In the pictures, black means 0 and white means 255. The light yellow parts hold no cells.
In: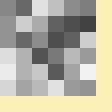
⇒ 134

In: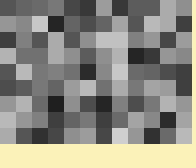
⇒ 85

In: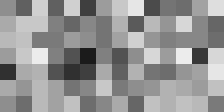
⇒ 142

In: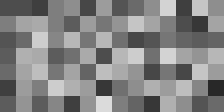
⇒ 77

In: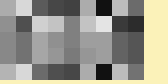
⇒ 172
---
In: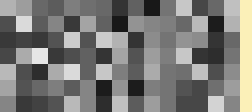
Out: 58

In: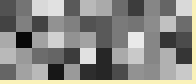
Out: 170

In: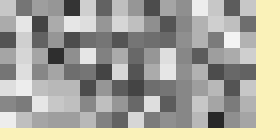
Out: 84

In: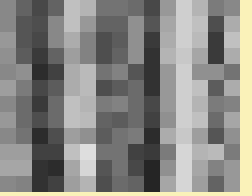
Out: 152

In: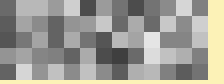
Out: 85

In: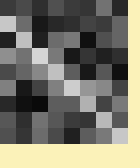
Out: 32

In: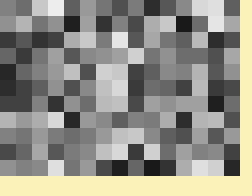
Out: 58

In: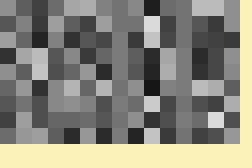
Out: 158
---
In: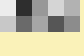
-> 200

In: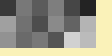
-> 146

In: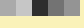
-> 170

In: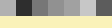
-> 177

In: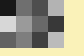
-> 98

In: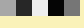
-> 167

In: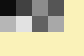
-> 182

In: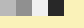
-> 185

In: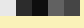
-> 232
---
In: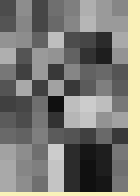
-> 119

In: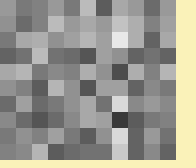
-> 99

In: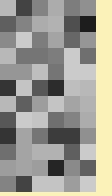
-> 203

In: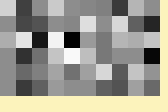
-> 105

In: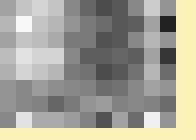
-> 148

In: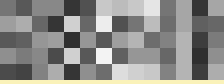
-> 173

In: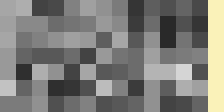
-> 100

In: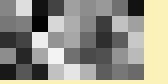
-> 106
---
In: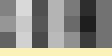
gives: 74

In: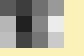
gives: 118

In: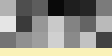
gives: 158

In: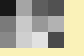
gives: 225

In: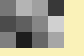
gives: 103

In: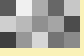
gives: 214

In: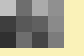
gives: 69
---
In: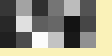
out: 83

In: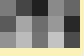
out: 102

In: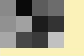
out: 108

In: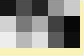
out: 202

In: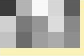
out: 93

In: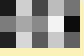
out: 116

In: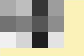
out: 157

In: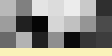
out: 47

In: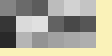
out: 196
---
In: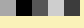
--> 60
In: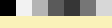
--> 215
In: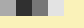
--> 227
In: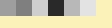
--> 227
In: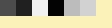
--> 210
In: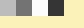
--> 53
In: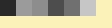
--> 198
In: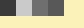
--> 88
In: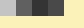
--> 73
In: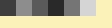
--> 213
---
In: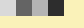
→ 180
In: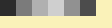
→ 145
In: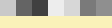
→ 122
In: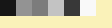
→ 56
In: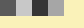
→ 53
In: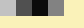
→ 11
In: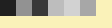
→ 210
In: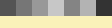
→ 179
